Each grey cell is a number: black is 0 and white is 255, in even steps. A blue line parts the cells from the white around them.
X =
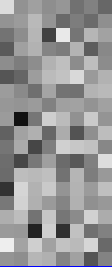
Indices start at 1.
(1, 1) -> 220
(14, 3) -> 178
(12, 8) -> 221
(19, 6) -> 161
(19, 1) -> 148
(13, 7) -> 125
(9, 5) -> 187
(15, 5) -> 132
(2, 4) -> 148
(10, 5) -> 172
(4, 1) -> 90
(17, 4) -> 207
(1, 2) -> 146
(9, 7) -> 202
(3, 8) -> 162
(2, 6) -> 125
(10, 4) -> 103
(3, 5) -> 233
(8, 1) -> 151
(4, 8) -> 136
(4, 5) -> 124
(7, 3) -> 111
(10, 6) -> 83
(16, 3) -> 115
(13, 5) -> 114
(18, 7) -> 214
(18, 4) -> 161
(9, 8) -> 148
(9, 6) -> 145
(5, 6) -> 140
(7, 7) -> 179
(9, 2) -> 17
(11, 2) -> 170
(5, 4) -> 178

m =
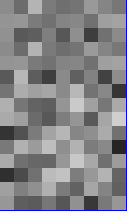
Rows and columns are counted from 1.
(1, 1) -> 140
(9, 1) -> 170
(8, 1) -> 176
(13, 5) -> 194
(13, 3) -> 113
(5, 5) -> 132
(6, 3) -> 93
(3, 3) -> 94
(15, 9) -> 151
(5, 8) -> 159
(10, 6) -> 134
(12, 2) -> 112
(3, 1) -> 145
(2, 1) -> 148
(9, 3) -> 107
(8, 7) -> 161
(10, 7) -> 143
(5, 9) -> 163
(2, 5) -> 132
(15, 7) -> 56
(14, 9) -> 96
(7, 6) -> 184
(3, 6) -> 143
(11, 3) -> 155
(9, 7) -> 89
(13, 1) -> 47
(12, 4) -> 102
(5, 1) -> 148
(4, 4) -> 122
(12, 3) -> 103
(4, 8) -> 133
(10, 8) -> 171

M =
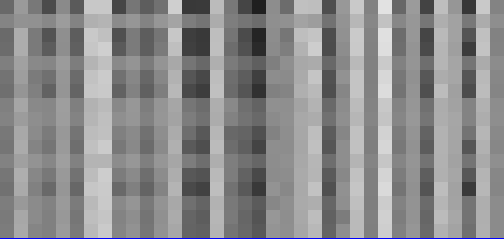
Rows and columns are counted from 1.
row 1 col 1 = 105
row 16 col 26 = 186
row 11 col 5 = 154
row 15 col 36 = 140
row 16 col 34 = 115
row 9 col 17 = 130
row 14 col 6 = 103
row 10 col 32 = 178
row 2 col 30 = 151
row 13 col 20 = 140
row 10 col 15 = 88
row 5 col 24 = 104
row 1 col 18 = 69
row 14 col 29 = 116
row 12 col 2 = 160
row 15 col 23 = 174
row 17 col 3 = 133
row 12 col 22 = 168
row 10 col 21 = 142
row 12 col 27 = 132
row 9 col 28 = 196
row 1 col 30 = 155
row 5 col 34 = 116
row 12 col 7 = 180
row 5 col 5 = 155
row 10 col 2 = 168
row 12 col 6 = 129
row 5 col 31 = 110
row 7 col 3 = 128
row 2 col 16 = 172
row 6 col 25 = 146
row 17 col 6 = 121
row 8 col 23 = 179
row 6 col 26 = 196
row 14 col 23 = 194
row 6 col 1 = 115
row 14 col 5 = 150
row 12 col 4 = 135
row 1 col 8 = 200

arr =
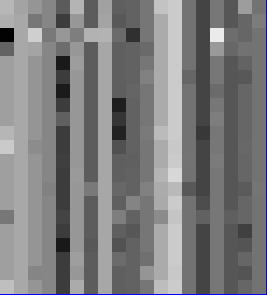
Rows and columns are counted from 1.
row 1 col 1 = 183
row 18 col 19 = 115
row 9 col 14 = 114
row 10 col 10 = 98
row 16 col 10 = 98
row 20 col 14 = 114
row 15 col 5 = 60
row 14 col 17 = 86
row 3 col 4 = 121
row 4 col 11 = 106
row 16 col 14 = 114
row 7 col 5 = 27
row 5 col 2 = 168
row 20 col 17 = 86
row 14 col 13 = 185
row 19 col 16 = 119
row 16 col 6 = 151
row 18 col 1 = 159
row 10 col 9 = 34
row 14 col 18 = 91
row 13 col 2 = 168
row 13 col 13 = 215
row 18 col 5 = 25
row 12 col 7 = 92
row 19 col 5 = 60
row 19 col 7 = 92
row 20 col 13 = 200
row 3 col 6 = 126
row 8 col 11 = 118
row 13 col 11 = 118
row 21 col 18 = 102
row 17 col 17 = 86
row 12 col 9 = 95
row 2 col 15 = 68
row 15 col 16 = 119
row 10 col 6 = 151
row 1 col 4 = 134
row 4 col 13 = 203
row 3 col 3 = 207

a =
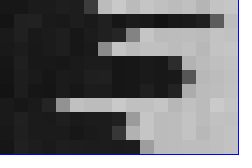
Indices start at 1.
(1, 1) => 23
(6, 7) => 31
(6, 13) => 25
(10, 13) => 188
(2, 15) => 32
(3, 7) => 28
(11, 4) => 26
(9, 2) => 32
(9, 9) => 32
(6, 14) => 86
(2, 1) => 20
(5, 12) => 24
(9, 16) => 193
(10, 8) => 28
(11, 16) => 191
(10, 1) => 24
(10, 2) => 31
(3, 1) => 26
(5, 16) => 191
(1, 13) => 188
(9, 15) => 187
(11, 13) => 188
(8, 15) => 187
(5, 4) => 24
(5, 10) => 23
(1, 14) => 192
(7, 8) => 28
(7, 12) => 24
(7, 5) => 27
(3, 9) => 37
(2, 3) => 33
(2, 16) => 92
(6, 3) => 26
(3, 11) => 197
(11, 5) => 30
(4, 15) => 184

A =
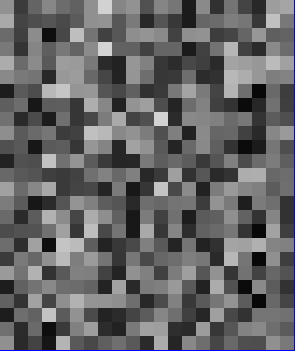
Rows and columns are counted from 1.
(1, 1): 145
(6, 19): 151
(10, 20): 135
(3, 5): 71
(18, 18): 161
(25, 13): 37
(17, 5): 161
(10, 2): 90
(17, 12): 55
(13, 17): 51
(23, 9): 43
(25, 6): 89
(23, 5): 91
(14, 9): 123
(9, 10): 67
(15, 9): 85
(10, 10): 146
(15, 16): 147
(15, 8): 93
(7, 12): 58
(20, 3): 178
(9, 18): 120
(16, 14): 29
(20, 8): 66
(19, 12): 103
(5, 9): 34
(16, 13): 112
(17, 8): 73
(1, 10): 146
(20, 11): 128
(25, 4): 22
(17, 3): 83
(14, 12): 196
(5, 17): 163
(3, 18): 101
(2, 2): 68
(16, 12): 65
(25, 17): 105

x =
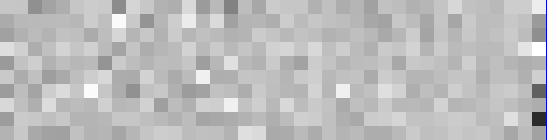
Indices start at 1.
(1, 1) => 198
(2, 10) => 201
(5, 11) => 180
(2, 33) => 166
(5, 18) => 184
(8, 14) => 176
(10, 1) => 179
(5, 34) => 206
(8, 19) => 206
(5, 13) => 187
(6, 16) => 174
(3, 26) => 191
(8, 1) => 216
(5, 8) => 148
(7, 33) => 206
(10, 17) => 179
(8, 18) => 194
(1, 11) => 199
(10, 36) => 188
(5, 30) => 200
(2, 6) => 183
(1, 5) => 174
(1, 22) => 198
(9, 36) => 191
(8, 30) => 185
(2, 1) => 171
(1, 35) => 190
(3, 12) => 178
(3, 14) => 182
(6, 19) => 195
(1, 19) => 167
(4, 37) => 199
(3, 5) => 193
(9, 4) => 191
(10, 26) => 186
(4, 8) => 186
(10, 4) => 162
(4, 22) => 198
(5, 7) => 186

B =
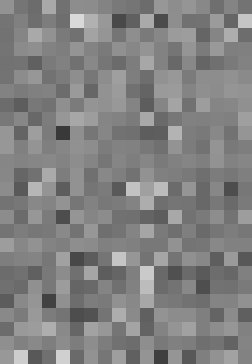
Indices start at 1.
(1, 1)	146
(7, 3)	128
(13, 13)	126
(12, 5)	131
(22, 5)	144
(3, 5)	122
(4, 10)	135
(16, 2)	107
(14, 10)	194
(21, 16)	114
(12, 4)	136
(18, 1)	157
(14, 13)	107
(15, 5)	147
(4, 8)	122
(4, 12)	130
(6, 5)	123
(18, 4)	131
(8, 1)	108
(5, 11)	167
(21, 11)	188
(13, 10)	114
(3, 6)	113
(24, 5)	137
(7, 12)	154
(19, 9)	197
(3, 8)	149
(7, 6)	154
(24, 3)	156
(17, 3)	119
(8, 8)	145
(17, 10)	132
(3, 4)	146
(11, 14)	124
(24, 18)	129
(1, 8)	131
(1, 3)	108
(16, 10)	112
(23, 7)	82
